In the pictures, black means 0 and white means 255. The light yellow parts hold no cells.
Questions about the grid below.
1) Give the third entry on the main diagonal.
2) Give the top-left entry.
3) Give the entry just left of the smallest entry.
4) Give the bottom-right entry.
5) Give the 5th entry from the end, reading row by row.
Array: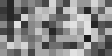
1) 54
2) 86
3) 182
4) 86
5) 213

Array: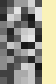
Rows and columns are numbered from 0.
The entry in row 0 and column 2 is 156
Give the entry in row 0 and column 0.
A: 51
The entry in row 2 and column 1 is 212
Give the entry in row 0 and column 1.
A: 79
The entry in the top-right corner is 79
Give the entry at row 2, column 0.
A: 36
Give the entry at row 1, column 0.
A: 65
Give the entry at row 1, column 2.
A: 228

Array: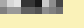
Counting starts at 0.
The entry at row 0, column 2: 227
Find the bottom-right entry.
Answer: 112
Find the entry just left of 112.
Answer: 127
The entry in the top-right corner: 69
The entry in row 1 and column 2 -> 153

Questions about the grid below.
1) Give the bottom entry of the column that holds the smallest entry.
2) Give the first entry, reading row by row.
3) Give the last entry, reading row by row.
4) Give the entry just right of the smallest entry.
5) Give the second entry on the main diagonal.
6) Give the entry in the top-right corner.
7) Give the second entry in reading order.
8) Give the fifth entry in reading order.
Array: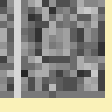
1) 121
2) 66
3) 121
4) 147
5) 134
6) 147
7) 147
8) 160

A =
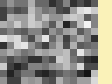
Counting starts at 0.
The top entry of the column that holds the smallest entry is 49
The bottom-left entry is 147
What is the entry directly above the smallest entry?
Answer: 76
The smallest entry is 20
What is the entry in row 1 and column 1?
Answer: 104
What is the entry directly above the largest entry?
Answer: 91
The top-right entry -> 91
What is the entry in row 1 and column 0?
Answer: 64
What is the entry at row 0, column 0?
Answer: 104
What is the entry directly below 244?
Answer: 131
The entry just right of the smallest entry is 190
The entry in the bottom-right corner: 217
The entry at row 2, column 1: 175
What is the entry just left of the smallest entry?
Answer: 49
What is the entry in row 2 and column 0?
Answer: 64
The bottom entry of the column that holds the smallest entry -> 159
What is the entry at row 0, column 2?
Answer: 116
